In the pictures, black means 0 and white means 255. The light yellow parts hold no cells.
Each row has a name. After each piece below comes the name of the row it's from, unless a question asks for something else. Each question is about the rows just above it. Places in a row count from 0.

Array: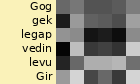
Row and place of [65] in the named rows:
vedin, 3
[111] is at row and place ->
levu, 5
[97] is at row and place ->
gek, 2
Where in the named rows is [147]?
legap, 0

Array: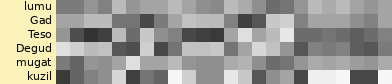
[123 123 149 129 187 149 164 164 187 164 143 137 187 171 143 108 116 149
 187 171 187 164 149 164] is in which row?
lumu
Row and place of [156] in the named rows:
mugat, 21
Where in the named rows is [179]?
mugat, 13
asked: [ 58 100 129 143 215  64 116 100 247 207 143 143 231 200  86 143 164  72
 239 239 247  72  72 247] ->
kuzil
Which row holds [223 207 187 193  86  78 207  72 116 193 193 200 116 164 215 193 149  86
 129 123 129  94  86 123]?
Degud
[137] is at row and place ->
lumu, 11

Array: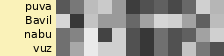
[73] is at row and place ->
puva, 8
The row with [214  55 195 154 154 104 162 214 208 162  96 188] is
Bavil
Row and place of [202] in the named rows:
puva, 3
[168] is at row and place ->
vuz, 1
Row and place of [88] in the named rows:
puva, 0

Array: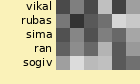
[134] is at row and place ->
sima, 1
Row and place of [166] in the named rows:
sima, 5
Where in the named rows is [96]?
ran, 0

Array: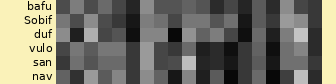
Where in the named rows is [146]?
duf, 9
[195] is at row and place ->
duf, 17
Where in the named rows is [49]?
nav, 1
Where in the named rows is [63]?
nav, 16

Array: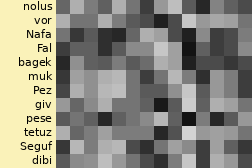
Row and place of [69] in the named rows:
Pez, 0
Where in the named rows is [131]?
nolus, 11
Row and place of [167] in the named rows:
vor, 11
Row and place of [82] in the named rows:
tetuz, 8
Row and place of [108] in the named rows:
bagek, 6
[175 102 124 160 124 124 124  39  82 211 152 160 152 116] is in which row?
tetuz

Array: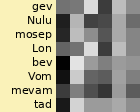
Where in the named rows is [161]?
Vom, 4
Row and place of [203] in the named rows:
Vom, 1
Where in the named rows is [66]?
Nulu, 2
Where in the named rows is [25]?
tad, 0
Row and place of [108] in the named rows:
Nulu, 5
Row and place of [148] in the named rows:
bev, 5

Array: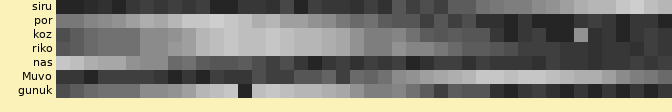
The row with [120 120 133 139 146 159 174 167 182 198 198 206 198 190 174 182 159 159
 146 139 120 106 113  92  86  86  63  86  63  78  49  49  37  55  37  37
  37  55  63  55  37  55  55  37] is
por
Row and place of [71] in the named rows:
siru, 16
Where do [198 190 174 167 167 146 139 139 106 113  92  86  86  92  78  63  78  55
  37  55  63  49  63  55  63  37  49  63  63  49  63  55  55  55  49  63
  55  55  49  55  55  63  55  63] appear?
nas
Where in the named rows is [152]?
riko, 8
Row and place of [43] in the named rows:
siru, 2

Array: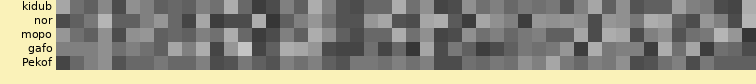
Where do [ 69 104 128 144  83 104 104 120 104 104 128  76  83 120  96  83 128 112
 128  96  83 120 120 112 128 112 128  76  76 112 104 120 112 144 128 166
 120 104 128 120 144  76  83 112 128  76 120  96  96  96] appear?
Pekof
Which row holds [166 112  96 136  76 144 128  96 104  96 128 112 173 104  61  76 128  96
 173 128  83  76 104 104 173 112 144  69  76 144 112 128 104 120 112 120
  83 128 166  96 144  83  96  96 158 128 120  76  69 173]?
kidub
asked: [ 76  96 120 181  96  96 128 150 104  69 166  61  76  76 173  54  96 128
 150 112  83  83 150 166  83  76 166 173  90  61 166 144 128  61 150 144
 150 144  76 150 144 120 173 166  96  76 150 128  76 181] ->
nor
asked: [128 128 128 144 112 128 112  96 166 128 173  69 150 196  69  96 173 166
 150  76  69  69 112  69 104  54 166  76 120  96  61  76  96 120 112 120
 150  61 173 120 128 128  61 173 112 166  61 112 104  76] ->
gafo
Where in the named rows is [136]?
kidub, 3
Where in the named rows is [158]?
kidub, 44
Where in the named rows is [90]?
nor, 28

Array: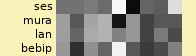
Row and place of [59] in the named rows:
bebip, 6
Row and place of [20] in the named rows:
mura, 4
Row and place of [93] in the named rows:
ses, 7
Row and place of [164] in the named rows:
mura, 2
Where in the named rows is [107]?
ses, 3

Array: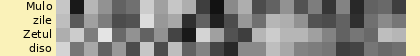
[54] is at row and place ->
Mulo, 19
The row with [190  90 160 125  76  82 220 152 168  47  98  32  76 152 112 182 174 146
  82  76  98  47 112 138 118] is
zile
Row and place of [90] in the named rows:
zile, 1

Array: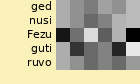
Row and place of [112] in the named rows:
Fezu, 1
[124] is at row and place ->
ged, 2

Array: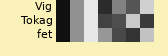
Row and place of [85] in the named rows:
Vig, 5
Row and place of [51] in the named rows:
fet, 5
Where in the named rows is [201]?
Tokag, 5

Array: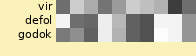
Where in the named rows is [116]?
vir, 3
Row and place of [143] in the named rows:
godok, 1
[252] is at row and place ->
godok, 7
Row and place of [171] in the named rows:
vir, 2
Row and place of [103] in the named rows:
defol, 2
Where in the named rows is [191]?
vir, 6
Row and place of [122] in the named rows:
godok, 0

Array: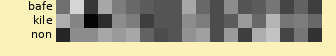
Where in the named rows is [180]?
kile, 15
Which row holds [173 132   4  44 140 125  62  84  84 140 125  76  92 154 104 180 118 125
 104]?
kile
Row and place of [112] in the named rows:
bafe, 0
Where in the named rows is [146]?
non, 9
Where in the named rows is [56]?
bafe, 2
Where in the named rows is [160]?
non, 10
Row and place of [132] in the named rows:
kile, 1

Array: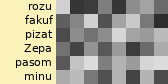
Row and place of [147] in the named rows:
Zepa, 2
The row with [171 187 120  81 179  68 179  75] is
minu

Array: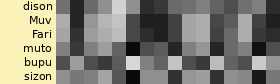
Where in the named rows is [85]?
sizon, 4
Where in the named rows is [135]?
sizon, 13

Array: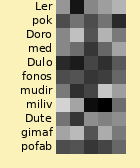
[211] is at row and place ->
miliv, 0
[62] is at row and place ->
fonos, 3
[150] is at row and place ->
Ler, 0
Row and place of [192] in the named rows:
Doro, 1
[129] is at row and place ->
Dute, 3
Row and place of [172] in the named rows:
gimaf, 3

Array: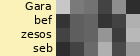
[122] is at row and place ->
Gara, 1
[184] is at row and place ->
zesos, 5
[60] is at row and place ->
zesos, 4

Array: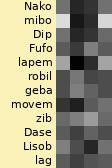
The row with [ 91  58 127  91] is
Fufo
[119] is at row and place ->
robil, 1
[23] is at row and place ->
mibo, 1
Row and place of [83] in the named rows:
lag, 2
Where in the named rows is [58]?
Fufo, 1
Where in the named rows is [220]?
mibo, 0

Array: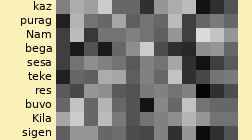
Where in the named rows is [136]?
buvo, 7
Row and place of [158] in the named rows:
kaz, 2
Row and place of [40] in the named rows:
bega, 9
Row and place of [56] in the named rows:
Nam, 2
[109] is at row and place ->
sigen, 4

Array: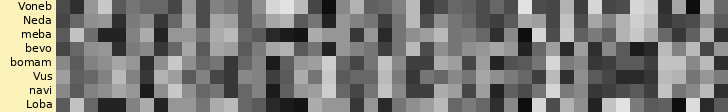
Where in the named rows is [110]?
meba, 2
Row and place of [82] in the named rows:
bomam, 32

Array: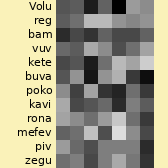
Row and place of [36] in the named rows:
poko, 4
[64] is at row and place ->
poko, 1
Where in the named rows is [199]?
rona, 4
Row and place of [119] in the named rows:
zegu, 5
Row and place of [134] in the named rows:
reg, 5
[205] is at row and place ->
kete, 6

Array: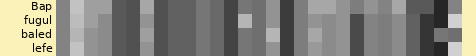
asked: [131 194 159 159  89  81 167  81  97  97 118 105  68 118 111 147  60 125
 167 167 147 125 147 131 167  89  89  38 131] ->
Bap
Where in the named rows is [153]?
lefe, 18
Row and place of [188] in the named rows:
fugul, 1

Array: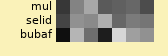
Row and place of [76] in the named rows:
mul, 6
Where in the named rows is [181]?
bubaf, 1
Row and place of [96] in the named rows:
mul, 4

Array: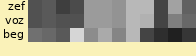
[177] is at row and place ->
voz, 8
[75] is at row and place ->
zef, 3

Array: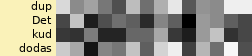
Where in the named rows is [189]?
dup, 5
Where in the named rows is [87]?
dup, 9
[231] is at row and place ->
dup, 8
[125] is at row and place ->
kud, 2

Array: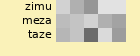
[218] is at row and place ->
taze, 3
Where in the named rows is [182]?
taze, 0
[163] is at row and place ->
meza, 4
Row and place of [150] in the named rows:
zimu, 2
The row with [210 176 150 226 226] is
zimu
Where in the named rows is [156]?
taze, 4

